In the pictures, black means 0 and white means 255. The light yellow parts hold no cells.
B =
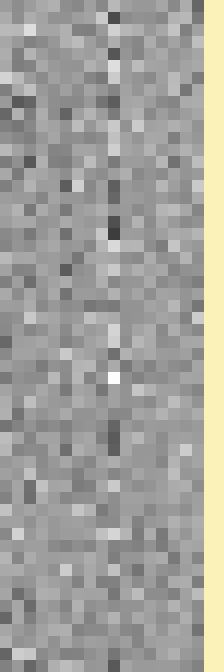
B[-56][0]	156
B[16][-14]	134
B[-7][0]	165
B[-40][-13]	163
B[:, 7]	[159, 163, 127, 158, 157, 176, 133, 163, 152, 179, 151, 134, 164, 188, 149, 136, 141, 162, 152, 158, 136, 165, 148, 150, 155, 119, 191, 154, 161, 161, 182, 132, 159, 162, 147, 148, 166, 163, 135, 150, 129, 143, 179, 153, 161, 134, 172, 168, 169, 162, 144, 131, 138, 159, 144, 150]
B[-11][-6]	129
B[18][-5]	140
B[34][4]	155
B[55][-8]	89
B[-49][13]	156
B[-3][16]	150
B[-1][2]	103
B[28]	[104, 158, 160, 166, 156, 131, 143, 161, 169, 206, 142, 182, 170, 142, 145, 166, 167]
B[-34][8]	181
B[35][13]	153
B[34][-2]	158
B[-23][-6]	149
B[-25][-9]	156
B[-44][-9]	154
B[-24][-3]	159
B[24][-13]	168
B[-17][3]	143
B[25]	[158, 156, 171, 137, 152, 139, 143, 119, 127, 122, 147, 147, 163, 158, 182, 147, 118]
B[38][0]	151
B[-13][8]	138
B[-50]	[211, 185, 155, 139, 160, 150, 158, 133, 121, 203, 156, 148, 138, 160, 186, 164, 124]
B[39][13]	156
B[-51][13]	162
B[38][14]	179
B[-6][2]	107
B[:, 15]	[172, 183, 128, 143, 156, 163, 164, 118, 170, 157, 166, 159, 177, 149, 148, 141, 137, 167, 139, 168, 158, 179, 145, 137, 148, 147, 130, 149, 166, 160, 135, 165, 145, 165, 158, 149, 160, 204, 155, 150, 174, 152, 143, 162, 150, 167, 161, 158, 173, 161, 159, 174, 161, 162, 153, 143]
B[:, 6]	[136, 157, 129, 187, 162, 147, 158, 141, 137, 159, 188, 143, 164, 150, 178, 207, 150, 157, 158, 160, 153, 119, 143, 148, 155, 143, 155, 167, 143, 168, 179, 182, 164, 173, 147, 145, 161, 174, 146, 128, 124, 142, 196, 160, 156, 142, 159, 151, 130, 164, 177, 165, 131, 149, 130, 176]
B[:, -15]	[156, 172, 221, 130, 179, 131, 155, 191, 101, 126, 136, 127, 143, 88, 169, 179, 154, 121, 167, 121, 142, 167, 133, 110, 166, 171, 200, 135, 160, 162, 146, 140, 150, 190, 157, 147, 133, 139, 167, 192, 112, 110, 164, 145, 153, 158, 171, 155, 149, 137, 107, 127, 145, 151, 199, 103]
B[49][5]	152

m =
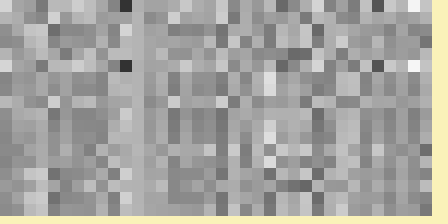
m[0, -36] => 212
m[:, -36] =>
[212, 180, 143, 138, 180, 213, 133, 136, 184, 142, 139, 135, 138, 133, 142, 154, 142, 139]
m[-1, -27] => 134
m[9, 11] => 179
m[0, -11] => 174
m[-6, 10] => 169
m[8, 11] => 181
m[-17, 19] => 121
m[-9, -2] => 128
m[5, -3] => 181
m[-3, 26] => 179
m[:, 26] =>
[212, 184, 105, 126, 194, 213, 135, 125, 187, 109, 118, 129, 140, 144, 109, 179, 108, 123]
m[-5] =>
[133, 148, 146, 171, 157, 159, 147, 158, 135, 189, 172, 178, 159, 178, 132, 165, 150, 145, 135, 177, 129, 177, 219, 145, 158, 131, 144, 131, 185, 191, 132, 170, 146, 168, 143, 181]
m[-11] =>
[136, 157, 153, 168, 141, 162, 139, 139, 133, 180, 184, 179, 152, 171, 126, 163, 139, 144, 122, 170, 145, 174, 218, 162, 175, 159, 125, 137, 184, 190, 133, 160, 138, 161, 134, 169]
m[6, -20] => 145
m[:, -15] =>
[152, 141, 154, 175, 137, 151, 177, 174, 139, 161, 170, 176, 186, 177, 157, 155, 157, 172]
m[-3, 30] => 149
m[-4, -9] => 178
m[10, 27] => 143
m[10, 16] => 135
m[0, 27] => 130
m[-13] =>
[213, 165, 158, 122, 184, 185, 205, 189, 166, 132, 50, 176, 163, 164, 171, 201, 173, 165, 198, 138, 171, 151, 185, 104, 137, 175, 213, 130, 159, 124, 193, 84, 200, 181, 246, 195]
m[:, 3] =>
[121, 135, 199, 192, 186, 122, 168, 168, 139, 180, 171, 168, 171, 171, 202, 188, 202, 195]
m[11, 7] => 143
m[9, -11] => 185
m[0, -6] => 193
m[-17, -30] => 180
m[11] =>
[135, 155, 150, 168, 145, 162, 141, 143, 133, 183, 180, 179, 153, 173, 128, 165, 141, 145, 125, 172, 140, 176, 222, 157, 172, 152, 129, 134, 185, 190, 132, 163, 140, 162, 137, 173]
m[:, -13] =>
[105, 153, 182, 188, 138, 104, 152, 162, 154, 176, 168, 157, 200, 145, 183, 131, 182, 186]
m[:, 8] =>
[167, 155, 163, 177, 147, 166, 133, 133, 152, 143, 135, 133, 178, 135, 170, 146, 169, 177]

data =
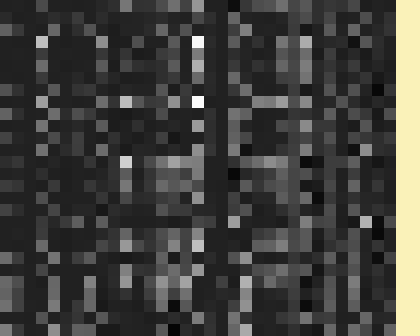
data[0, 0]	33
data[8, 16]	252
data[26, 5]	41
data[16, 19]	64
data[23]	[104, 78, 33, 30, 103, 33, 33, 130, 32, 43, 149, 31, 76, 146, 100, 163, 33, 33, 64, 29, 177, 54, 105, 74, 65, 16, 34, 83, 34, 124, 31, 41, 33]
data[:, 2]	[32, 33, 34, 32, 33, 33, 33, 33, 32, 33, 33, 34, 33, 34, 33, 33, 33, 33, 33, 33, 33, 32, 33, 33, 33, 34, 32, 33]
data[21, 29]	92
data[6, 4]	33
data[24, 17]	34
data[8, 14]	145
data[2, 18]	33
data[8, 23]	155
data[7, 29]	81
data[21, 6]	61
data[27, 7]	94
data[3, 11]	79
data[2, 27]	89
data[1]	[42, 32, 33, 36, 45, 39, 58, 33, 44, 34, 35, 36, 39, 44, 35, 33, 72, 47, 33, 101, 35, 33, 32, 37, 61, 76, 47, 70, 32, 34, 77, 35, 49]
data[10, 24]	66
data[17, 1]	45
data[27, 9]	26
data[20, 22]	98
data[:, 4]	[33, 45, 103, 33, 33, 34, 33, 88, 34, 109, 32, 75, 32, 37, 32, 57, 32, 69, 39, 33, 32, 116, 32, 103, 104, 122, 33, 142]
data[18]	[33, 33, 33, 57, 39, 58, 94, 33, 92, 38, 32, 32, 32, 34, 28, 32, 69, 62, 32, 158, 35, 32, 33, 29, 54, 126, 67, 71, 30, 24, 178, 13, 74]
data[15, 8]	40
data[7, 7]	56
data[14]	[34, 36, 33, 46, 32, 30, 33, 32, 36, 50, 91, 32, 52, 79, 83, 63, 122, 33, 33, 8, 39, 49, 60, 94, 69, 78, 42, 61, 32, 60, 32, 39, 34]
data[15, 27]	71
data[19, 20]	31
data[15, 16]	73
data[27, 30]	70
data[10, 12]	31
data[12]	[33, 34, 33, 113, 32, 44, 61, 32, 107, 39, 27, 38, 37, 32, 40, 32, 142, 53, 33, 122, 17, 34, 33, 51, 62, 124, 47, 57, 32, 17, 142, 47, 43]
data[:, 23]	[111, 37, 33, 117, 84, 101, 63, 35, 155, 33, 74, 34, 51, 123, 94, 83, 92, 47, 29, 96, 126, 33, 110, 74, 41, 33, 55, 33]
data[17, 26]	29
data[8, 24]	78
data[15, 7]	55

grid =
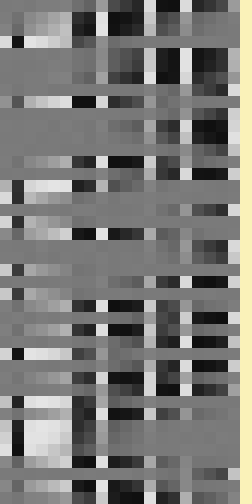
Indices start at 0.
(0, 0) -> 122
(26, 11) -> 100
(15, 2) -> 213
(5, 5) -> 124
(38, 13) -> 92
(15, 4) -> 228
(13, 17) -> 110
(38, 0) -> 136
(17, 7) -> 124
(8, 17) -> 120
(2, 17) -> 117
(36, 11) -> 116
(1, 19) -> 124
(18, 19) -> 122
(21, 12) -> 125
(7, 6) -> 122
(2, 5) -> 192
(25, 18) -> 116
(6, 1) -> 121
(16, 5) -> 142
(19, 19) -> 123
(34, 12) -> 199
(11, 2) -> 123
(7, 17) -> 60
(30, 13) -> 56
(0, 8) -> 154
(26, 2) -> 120
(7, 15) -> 152
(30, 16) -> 15
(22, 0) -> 202
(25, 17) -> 113
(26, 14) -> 58
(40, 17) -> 119
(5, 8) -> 140
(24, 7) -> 118
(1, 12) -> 199
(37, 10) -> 114
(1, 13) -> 64
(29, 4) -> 215
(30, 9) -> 109
